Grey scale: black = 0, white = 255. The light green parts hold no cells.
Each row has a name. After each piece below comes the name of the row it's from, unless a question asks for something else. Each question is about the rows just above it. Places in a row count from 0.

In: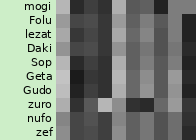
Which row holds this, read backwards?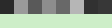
Geta
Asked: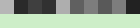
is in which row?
Sop

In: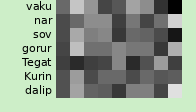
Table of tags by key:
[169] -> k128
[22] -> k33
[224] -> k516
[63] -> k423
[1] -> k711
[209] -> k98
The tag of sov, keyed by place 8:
k33
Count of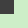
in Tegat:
3
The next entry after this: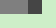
[224]
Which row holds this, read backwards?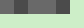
Kurin
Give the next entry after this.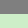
[69]
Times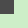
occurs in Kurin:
2
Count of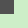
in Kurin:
1

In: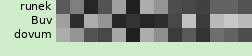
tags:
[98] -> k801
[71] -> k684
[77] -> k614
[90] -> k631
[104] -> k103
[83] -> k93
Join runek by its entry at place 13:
k93
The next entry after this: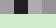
[77]
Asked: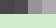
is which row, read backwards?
runek
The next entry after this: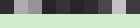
[186]
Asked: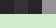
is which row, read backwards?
Buv

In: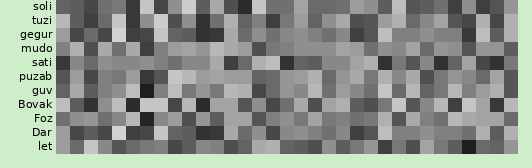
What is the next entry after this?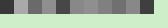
[85]
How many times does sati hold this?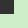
4

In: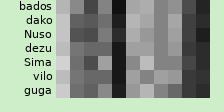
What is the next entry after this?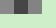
[17]
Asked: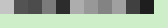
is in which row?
Nuso
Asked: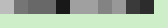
dezu
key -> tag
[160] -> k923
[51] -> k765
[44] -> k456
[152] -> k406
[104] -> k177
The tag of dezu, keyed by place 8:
k406
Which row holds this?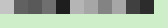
dako
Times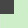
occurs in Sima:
1

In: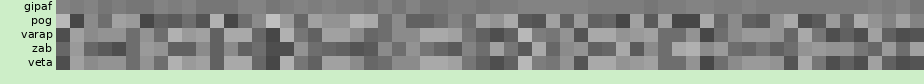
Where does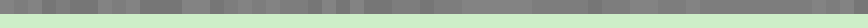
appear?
gipaf
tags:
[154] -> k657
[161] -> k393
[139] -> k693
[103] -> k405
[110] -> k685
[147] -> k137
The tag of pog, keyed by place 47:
k405
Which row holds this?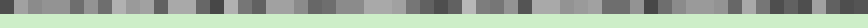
varap
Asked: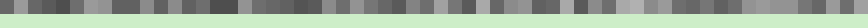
zab

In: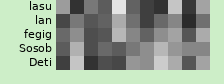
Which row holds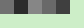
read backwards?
lan
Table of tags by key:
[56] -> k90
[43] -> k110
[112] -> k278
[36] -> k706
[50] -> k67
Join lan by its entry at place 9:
k110
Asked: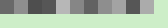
fegig

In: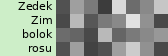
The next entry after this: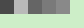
[152]
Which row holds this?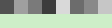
Zedek

